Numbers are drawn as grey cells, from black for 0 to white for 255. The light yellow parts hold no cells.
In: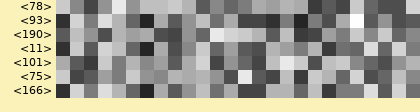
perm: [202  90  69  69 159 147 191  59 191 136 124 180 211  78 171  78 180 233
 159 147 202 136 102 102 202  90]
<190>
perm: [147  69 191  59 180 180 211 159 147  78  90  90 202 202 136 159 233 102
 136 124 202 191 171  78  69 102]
<190>
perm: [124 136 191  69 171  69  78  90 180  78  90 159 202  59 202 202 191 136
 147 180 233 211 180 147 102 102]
<75>
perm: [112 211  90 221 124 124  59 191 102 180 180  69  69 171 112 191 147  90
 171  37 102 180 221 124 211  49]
<166>

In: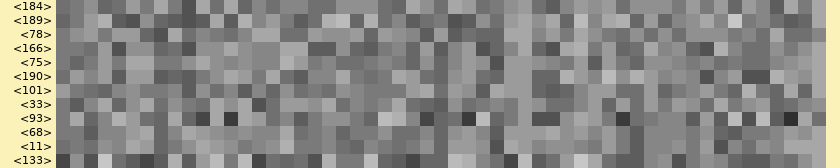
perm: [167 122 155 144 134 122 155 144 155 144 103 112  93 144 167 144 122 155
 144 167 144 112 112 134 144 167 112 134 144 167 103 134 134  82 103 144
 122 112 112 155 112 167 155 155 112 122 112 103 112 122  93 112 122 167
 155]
<184>
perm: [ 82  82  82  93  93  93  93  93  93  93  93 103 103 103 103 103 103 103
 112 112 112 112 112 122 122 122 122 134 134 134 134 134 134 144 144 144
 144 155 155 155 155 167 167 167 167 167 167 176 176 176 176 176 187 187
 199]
<189>
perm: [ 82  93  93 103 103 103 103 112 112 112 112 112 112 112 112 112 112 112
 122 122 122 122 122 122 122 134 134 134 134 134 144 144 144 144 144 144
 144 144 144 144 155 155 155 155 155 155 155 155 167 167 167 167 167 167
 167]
<184>

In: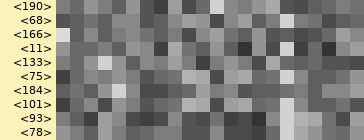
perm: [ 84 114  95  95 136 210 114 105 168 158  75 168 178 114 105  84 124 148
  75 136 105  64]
<101>
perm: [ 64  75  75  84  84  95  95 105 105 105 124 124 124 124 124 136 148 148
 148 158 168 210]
<133>
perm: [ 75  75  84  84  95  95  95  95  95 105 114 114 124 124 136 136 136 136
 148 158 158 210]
<68>
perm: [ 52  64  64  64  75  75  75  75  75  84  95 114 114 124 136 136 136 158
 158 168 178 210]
<93>
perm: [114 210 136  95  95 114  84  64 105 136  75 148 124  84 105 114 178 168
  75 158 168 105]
<101>
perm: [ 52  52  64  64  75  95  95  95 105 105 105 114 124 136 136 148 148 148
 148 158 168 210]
<11>

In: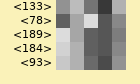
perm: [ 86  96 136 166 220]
<78>
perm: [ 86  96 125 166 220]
<189>

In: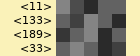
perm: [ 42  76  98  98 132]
<11>
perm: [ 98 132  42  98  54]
<189>
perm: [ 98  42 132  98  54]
<189>
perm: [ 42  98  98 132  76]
<11>
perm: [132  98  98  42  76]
<11>

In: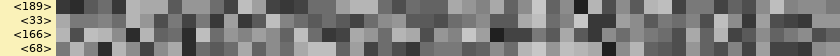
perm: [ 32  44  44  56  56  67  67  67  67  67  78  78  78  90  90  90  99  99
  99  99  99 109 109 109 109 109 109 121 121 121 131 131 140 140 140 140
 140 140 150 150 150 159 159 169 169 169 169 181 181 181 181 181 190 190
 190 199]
<68>
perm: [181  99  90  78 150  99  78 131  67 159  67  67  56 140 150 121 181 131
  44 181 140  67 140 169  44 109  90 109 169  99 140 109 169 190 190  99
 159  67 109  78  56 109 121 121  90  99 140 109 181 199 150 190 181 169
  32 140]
<68>
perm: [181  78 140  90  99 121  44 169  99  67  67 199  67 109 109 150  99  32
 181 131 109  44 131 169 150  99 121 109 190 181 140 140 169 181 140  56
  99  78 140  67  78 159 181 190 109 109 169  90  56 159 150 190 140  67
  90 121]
<68>

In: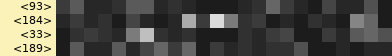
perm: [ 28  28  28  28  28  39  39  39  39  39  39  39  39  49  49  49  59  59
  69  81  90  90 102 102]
<189>
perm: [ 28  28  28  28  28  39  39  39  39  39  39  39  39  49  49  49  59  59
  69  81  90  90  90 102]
<93>
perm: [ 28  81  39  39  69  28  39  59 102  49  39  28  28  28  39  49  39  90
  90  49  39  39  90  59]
<93>

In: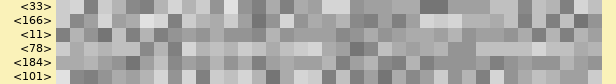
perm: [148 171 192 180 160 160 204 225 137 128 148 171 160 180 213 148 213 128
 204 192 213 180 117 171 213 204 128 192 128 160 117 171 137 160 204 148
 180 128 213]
<101>
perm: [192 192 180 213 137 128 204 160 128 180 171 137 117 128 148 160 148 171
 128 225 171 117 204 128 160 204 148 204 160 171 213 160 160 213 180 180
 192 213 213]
<166>
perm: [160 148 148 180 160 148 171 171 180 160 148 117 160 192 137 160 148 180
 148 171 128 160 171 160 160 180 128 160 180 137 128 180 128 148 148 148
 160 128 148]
<184>

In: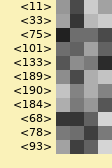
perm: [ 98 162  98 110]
<101>
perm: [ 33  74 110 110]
<75>

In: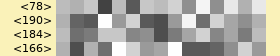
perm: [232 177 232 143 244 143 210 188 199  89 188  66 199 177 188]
<78>
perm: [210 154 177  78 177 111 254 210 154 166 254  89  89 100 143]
<166>
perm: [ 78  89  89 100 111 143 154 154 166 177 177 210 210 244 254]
<190>
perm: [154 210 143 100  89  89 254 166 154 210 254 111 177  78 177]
<166>
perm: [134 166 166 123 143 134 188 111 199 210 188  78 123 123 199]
<184>

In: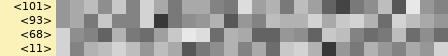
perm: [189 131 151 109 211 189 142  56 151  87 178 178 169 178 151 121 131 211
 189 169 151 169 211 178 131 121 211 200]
<11>
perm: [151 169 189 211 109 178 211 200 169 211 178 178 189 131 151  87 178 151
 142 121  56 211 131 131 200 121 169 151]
<93>
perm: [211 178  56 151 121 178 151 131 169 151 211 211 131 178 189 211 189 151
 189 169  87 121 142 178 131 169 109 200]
<11>
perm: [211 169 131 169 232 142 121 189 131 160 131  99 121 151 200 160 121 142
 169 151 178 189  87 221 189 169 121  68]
<101>

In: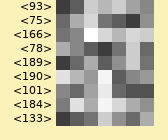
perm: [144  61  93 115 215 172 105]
<75>
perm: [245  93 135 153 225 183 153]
<190>
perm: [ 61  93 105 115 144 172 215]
<75>
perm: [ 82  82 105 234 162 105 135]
<101>
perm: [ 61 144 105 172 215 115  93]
<75>

